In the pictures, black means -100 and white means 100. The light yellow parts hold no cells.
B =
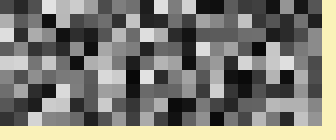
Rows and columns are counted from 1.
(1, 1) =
-43
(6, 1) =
4
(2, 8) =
-13
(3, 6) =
-64
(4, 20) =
56
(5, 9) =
-5
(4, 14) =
-75
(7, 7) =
-31
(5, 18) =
66
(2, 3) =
-4
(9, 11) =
33
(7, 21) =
-64
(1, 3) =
-37
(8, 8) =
59
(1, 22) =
-83
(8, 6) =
-68
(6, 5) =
-4
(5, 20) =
57
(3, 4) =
8
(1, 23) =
-33
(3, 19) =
-13
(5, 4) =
55
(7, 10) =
-85
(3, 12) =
37
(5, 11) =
-12
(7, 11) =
-17
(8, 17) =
-70
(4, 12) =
-18
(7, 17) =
-58
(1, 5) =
45
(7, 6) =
-1
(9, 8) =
-35
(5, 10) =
-77
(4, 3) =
-59
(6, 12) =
-66

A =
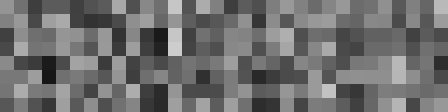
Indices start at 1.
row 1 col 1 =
16
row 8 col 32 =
19
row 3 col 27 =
-24
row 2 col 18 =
14
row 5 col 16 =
-5
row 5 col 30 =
-21
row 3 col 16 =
-25
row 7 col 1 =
-8
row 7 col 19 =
-29
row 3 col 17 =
5
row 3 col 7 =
-15
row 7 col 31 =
-17
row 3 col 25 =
-46
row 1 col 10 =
-37
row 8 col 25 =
-27
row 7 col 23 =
21
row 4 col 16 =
-38
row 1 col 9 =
32
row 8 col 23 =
-3
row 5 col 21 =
-40
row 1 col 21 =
20
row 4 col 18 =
9
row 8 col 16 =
-28
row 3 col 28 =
-24
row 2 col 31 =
-32
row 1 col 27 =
-11
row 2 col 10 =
12
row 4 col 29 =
-12
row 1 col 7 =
-36
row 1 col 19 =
-38
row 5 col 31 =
-8
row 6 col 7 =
-16
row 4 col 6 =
-6
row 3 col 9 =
-60

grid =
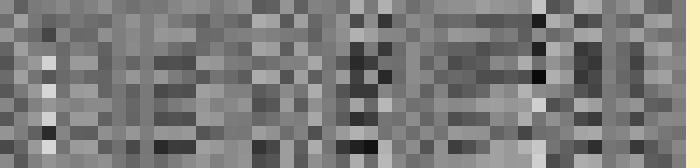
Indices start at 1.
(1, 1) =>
10
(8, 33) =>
7
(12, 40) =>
-41
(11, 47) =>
-31
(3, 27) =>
25
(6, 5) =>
-17
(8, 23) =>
13
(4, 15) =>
-16
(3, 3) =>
-17
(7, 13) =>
-36
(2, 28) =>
-58
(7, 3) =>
20
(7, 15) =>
25
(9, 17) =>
-3
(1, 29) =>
6
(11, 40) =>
-9
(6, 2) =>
25
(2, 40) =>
36
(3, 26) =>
39
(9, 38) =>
35
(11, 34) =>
-37
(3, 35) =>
14
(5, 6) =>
21
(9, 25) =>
-29
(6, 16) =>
-9
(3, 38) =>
-26
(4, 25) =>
7
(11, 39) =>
55
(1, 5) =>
7
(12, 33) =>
10
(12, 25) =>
-21
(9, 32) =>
-2
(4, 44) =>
-2
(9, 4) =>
63
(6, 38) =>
-38
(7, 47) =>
-13
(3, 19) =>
4
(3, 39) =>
8
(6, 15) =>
-31
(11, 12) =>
-67

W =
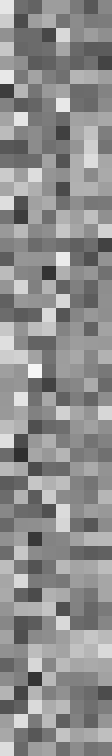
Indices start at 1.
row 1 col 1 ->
80
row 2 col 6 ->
10
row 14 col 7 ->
40
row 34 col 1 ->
45
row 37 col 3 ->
-18
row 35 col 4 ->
39
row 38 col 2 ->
11
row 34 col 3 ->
-40
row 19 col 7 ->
-37
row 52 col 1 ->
24
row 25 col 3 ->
-22
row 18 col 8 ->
-48
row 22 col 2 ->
19
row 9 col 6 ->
27
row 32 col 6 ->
11
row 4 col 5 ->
30
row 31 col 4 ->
-18
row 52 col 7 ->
-23
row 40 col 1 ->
-15
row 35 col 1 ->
-28
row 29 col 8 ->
11
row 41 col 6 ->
29
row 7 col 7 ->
-15
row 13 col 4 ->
17
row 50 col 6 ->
-9
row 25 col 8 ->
20
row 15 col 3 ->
26
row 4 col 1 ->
56
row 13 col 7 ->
8
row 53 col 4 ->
-8
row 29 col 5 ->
-24
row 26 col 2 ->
64
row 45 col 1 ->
6
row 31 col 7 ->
26
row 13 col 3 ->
73
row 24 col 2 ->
16
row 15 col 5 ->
-13
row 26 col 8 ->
40
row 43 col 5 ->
33

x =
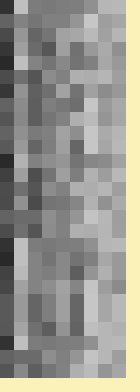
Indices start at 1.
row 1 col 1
-61
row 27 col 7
46
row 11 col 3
-21
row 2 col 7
55
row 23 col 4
-1
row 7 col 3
-25
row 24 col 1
-31
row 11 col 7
55
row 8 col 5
-7
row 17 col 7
36
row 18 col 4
-5
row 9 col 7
46
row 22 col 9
44
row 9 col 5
1
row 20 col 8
38
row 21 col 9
9
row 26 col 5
0
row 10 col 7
55
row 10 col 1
-22
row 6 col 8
42
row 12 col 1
-67
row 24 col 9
38
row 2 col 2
2
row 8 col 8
21
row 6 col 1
-40
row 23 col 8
30
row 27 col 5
1
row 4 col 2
25
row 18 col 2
50
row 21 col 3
3
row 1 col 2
50
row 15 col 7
40
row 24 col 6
-22
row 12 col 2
40

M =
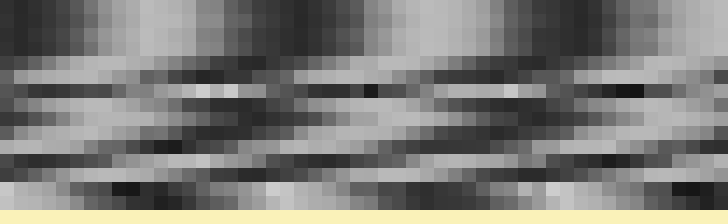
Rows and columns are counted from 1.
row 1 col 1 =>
-62
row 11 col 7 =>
2
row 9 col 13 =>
10
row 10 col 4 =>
33
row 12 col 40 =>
-39
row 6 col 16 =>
-67
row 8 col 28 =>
45
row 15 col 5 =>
27
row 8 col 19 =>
-61
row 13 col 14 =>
-16
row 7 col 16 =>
38
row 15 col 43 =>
39
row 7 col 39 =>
17
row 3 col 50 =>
39
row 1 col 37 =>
-26
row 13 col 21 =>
-49
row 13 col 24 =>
-3
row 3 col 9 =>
29
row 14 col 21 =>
54
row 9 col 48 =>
43
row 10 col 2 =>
8
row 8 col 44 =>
14
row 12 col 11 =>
25
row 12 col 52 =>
40
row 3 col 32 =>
44
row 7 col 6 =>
-47
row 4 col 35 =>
23
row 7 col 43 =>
-57
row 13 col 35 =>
-42
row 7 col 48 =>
-38
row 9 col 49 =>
44
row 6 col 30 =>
-6
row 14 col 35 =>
-25
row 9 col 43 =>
-31
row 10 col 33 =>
-50
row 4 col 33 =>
40
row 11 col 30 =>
-49
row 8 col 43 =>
7
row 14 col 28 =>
-44

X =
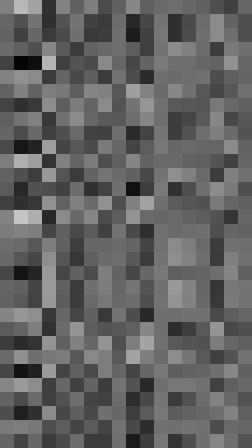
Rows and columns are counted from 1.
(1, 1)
1
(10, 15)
-14
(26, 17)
-35
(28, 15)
-11
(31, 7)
-29
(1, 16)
-38
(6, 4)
-54
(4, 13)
9
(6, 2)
13
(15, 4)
14
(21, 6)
-53
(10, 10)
-67
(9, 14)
-44
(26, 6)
-31
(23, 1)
4
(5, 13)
-13
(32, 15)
-12
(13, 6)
-54
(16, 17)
-58
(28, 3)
10
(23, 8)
-55
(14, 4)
-39
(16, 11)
-17
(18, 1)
-14
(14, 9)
-12
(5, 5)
-50
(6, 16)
-39
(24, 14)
-51
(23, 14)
-11
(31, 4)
-38
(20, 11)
-19
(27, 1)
-45
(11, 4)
23
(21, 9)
-19
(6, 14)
-13
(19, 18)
-11
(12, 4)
-60
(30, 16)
-13
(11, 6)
-32
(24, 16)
16

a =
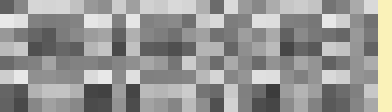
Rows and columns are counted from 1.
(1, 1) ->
-25
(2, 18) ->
2
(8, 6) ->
7
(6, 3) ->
13
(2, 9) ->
0
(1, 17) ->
71
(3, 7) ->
22
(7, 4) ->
52
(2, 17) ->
-2
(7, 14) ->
60
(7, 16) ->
-17
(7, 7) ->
-46
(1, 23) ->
53
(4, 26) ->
18
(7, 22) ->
41
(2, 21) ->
0
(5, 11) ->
31
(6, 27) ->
12
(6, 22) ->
0
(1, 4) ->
66
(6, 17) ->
5
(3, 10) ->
38
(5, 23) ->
16
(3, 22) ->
8
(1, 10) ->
25
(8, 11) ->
28
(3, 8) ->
29
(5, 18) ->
7
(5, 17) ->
33
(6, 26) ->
16
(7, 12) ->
42
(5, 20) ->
15
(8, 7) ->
-41
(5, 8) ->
-5
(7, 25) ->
-15
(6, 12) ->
1
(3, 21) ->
-24
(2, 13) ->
8
